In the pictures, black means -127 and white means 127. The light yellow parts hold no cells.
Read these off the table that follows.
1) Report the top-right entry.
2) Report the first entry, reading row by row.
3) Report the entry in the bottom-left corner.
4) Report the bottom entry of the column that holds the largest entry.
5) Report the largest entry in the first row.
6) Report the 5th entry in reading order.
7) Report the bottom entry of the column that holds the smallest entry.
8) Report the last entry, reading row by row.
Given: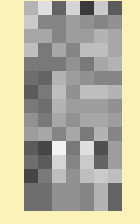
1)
-36
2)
51
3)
-17
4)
17
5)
95
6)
-69
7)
5
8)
-27

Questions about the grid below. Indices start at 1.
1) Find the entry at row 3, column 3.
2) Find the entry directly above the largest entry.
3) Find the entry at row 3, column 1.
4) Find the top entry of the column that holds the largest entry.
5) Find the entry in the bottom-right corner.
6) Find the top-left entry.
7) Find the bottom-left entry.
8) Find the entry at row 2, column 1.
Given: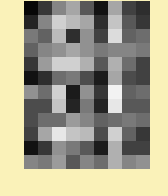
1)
58
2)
38
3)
-6
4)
38
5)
17
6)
-120
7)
5
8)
-91

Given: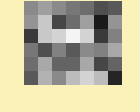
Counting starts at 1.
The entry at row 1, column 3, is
10
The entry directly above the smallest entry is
-48
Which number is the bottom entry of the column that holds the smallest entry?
60
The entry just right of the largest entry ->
83
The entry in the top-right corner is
-38
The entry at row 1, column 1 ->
10
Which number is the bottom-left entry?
-38
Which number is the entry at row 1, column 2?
31
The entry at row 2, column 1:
20
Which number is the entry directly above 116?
-18

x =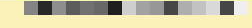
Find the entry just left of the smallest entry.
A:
-23
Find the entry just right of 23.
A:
-57
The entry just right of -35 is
-14
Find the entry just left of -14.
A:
-35

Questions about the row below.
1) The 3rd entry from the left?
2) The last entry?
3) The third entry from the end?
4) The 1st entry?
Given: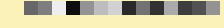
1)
110
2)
19
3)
-66
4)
-24

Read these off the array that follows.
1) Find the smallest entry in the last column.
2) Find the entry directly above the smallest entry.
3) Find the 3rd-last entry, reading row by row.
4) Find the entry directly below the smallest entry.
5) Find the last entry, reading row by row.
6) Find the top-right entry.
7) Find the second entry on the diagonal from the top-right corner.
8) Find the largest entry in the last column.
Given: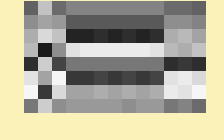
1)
-81
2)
89
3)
-8
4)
77
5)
-20
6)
-29
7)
14
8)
118

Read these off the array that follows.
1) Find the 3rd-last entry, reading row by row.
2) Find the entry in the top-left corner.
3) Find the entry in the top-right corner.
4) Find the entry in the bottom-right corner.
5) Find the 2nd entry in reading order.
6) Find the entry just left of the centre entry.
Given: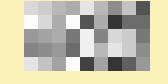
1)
-74
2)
88
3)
-43
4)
24
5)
76
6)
-7

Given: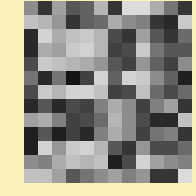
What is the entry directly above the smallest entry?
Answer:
53
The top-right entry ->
-74
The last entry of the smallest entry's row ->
-96
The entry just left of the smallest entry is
-11
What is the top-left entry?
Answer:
12
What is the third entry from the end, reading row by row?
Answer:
-74
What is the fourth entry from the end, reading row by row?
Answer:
21
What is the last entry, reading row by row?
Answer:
91
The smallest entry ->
-106
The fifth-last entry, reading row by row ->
0
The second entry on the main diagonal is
53
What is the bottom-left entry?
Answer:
64
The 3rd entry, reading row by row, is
32
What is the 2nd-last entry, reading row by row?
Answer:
-74
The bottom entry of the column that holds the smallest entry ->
-40
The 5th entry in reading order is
-30
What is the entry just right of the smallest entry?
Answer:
-62
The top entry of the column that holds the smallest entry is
-40
